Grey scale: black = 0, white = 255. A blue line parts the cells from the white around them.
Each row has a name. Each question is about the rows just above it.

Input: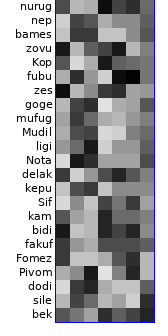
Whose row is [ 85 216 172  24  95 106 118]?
Kop
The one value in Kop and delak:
[85]
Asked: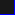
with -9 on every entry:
[15]

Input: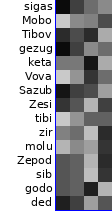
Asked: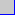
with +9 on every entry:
[210]
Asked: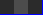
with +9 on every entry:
[52 85 52]

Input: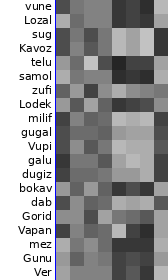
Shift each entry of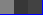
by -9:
[121  46  57]
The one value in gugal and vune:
[77]
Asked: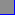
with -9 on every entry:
[132]
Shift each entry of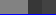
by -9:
[121 121  46  57]

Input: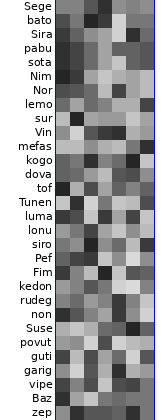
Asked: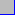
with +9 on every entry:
[196]
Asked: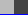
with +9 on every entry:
[196  77]
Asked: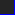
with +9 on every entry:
[46]
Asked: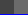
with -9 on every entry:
[59 98]
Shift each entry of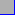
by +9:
[184]
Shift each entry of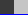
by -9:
[ 49 188]
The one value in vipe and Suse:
[197]

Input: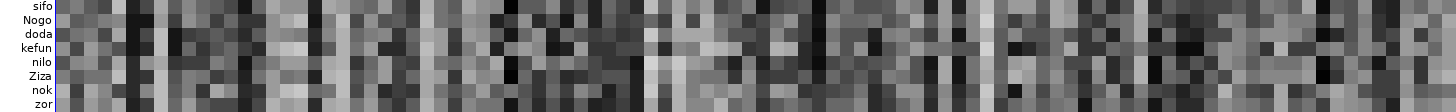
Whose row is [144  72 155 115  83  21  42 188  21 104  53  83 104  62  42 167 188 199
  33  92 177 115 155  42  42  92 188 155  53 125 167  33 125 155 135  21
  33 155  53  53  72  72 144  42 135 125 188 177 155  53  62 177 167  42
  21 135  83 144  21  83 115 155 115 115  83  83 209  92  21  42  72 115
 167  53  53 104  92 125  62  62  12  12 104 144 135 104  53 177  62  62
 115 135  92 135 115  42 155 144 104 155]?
kefun
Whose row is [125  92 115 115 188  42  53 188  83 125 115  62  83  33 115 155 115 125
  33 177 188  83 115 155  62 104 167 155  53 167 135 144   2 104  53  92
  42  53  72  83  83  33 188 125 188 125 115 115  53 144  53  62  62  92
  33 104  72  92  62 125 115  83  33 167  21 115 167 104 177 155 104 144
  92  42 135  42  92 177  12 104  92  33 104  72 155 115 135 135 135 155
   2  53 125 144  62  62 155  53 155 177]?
Ziza
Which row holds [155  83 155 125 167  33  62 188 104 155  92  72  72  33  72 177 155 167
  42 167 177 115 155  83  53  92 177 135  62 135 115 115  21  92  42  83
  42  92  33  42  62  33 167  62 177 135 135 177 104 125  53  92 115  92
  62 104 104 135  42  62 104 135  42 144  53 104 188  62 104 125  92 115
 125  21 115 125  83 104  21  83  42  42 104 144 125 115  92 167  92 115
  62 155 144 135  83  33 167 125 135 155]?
zor
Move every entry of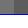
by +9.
[124 101]

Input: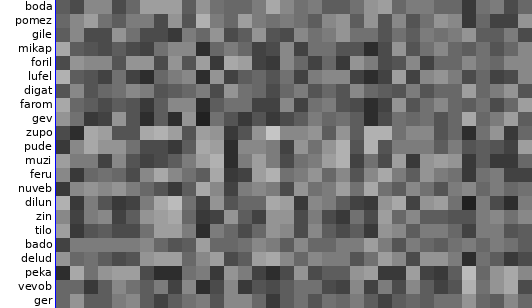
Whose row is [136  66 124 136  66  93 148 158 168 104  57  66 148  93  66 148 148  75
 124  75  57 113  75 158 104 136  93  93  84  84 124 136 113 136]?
zin
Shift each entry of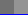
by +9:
[122 157]

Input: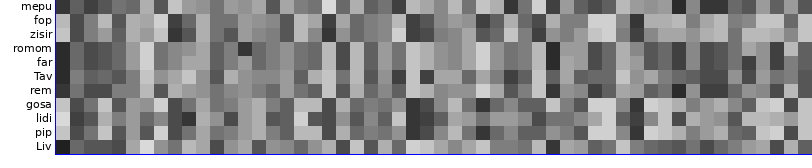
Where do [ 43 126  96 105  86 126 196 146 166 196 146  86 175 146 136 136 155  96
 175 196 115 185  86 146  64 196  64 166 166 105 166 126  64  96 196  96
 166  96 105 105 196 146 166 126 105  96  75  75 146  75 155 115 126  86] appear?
Tav
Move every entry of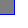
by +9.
[135]
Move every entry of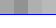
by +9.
[175 155 184 194]
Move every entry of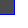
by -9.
[66]
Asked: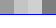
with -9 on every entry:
[146 187 199 117]

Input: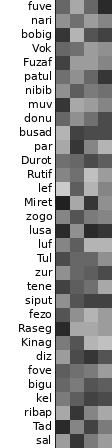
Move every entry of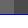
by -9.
[94 66]
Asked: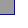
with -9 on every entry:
[147]
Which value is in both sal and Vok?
[156]
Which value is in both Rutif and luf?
[133]

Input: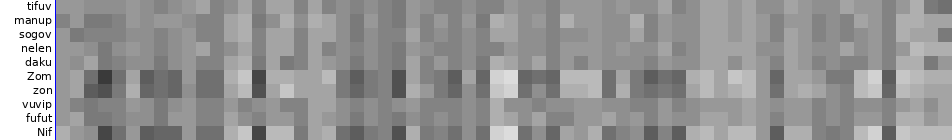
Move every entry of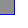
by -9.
[134]
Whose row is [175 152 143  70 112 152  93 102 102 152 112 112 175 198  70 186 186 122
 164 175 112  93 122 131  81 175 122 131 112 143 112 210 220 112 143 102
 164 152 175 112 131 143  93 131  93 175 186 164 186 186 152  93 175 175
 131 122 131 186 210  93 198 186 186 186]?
Nif
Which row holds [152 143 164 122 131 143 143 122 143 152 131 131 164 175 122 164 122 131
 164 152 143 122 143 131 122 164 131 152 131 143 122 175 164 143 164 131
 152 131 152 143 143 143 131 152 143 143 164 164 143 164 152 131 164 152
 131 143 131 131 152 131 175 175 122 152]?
daku
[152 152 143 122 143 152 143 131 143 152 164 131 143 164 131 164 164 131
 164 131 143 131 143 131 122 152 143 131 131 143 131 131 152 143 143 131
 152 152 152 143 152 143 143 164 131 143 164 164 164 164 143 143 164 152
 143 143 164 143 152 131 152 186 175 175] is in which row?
nelen

